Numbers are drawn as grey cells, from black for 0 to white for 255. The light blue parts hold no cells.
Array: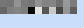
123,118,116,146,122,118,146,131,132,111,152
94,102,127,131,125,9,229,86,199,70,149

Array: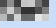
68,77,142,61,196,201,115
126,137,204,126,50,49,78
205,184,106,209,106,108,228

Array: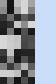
163,157,22,193,213
129,138,20,162,214
64,52,109,41,94
215,35,49,198,141
26,29,119,17,81
77,215,203,196,74
81,215,205,198,70
34,60,194,29,34
43,39,133,25,81
93,130,59,113,180
147,206,206,190,41
29,32,112,19,78

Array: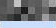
159,83,104,194,85,96,92,123
54,89,98,79,28,117,85,102
115,79,62,41,109,66,87,155

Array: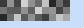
58,58,146,70,209,144,106,195,39,105
121,117,91,91,146,97,209,140,148,68
169,40,108,197,91,143,91,64,138,197

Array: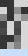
211,53,53,212
52,213,53,142
146,132,51,191
215,65,214,77
215,74,216,70
216,54,52,115
215,53,175,132

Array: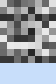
225,213,102,75,114,124,177,104
153,126,191,138,183,49,189,226
48,48,51,109,54,144,41,90
228,214,146,75,170,188,201,65
149,116,156,95,159,38,186,232
233,233,100,51,53,68,210,157
95,111,233,230,232,224,215,83
148,106,156,101,150,40,180,230
57,55,54,107,59,145,42,99

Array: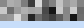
131,137,174,166,125,60,216,100,129,194,153,169
106,200,110,155,176,164,168,73,22,201,134,205
110,148,153,219,153,37,108,81,63,95,136,22

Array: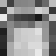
189,177,64,131,133,137,72,104
55,58,198,164,155,159,210,193
197,234,97,67,59,54,25,98
79,103,137,114,122,106,159,146
77,32,143,195,206,208,223,151
90,45,138,196,204,208,211,151
74,41,170,207,198,218,218,190
60,27,169,192,195,202,232,168
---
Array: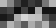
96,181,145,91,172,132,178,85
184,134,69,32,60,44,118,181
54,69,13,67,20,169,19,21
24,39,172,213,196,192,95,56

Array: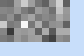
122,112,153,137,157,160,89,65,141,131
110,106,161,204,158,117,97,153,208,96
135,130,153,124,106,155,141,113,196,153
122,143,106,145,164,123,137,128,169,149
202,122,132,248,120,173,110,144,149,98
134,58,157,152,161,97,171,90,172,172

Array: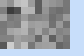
88,205,159,188,119,156,160,162,102,114
164,145,188,196,155,93,157,149,141,119
127,61,79,182,180,93,148,118,110,118
162,120,128,154,130,134,139,111,123,154
120,130,125,183,157,162,158,114,153,115
123,164,172,179,139,165,133,160,131,138
130,131,160,151,147,103,164,96,139,118

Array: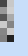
128,34
71,200
153,207
87,170
202,132
134,204

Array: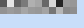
146,155,149,165,154,151,163,117,182,136,142
88,230,99,122,176,166,104,215,36,155,151

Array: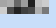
205,75,34,63,73,174,120
165,173,104,157,31,193,204

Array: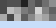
169,73,186,94,137,184,163,118
74,81,81,33,105,79,110,142
74,189,168,123,105,211,132,98
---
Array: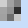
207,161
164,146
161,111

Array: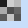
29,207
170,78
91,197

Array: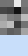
115,116
70,63
156,125

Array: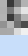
178,57
176,120
179,58

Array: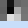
99,19
96,6
107,223

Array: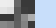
237,236
227,221
54,54

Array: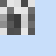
100,229
227,116
160,73

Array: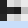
32,225
31,39
39,223
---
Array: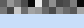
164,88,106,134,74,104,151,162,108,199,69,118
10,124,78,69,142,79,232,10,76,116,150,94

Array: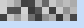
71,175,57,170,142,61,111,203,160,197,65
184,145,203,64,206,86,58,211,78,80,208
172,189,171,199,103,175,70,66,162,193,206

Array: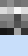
49,162,29,22
105,81,126,112
138,72,136,137
222,246,199,219
119,111,141,121

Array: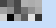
50,225,92,157,5,208
170,145,114,75,142,161
178,172,176,72,104,70

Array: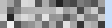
59,169,185,52,166,223,93,169,106,175,147,133,77,239,119
203,132,127,200,137,88,152,148,227,133,202,218,191,38,218
100,203,163,72,178,157,211,179,182,182,177,174,129,97,189
160,84,108,124,72,87,35,106,171,84,213,218,109,162,189

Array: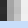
240,197,165,43
238,190,163,46
239,193,165,43

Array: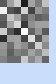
100,169,137,200,106,106,130
188,136,162,118,129,95,144
139,206,96,142,162,110,153
164,84,223,69,162,159,46
89,147,99,250,45,85,203
160,160,144,56,214,162,85
107,95,129,92,163,198,98
126,150,67,210,66,84,242
193,123,163,29,204,161,90

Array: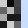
102,208,26
25,24,171
61,184,101
67,8,205
